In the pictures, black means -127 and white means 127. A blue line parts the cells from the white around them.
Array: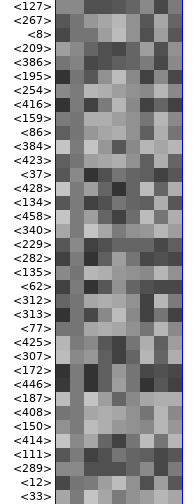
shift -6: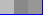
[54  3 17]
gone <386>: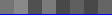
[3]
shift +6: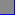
[15]
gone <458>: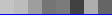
[-18]
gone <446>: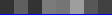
[-70]

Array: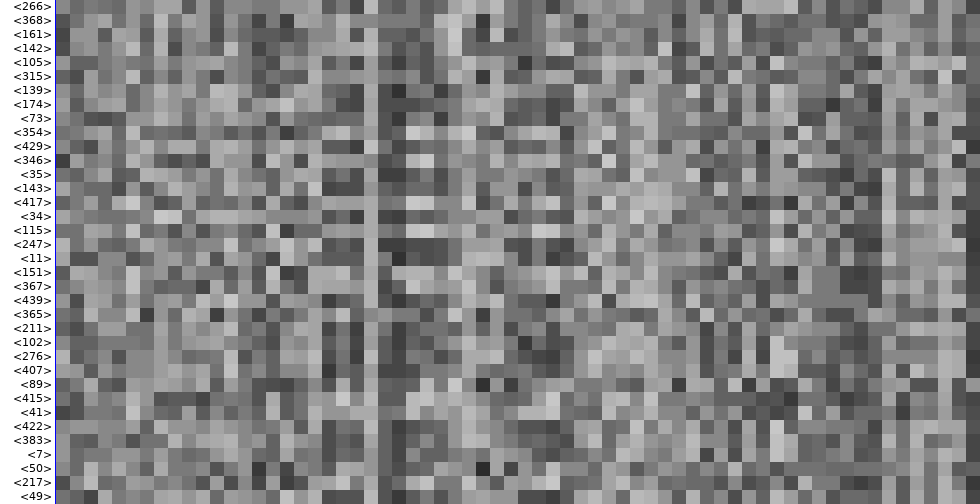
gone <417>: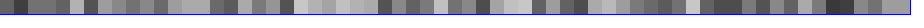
[2]
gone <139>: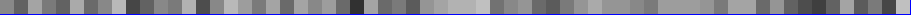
[15]

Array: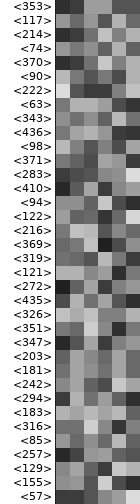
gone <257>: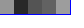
[-59]
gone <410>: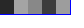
[-36]
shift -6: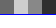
[-28  72   2 -86]
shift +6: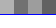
[ 56  -8  35 -23]
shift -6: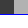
[-73  44]
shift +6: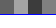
[-23  42 -61   6]
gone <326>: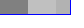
[43]

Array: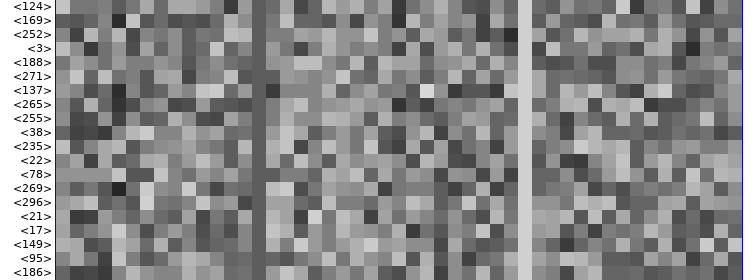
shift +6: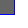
[-20]
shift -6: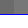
[-26 -14]
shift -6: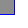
[7]
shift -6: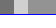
[-20  74  13  13]

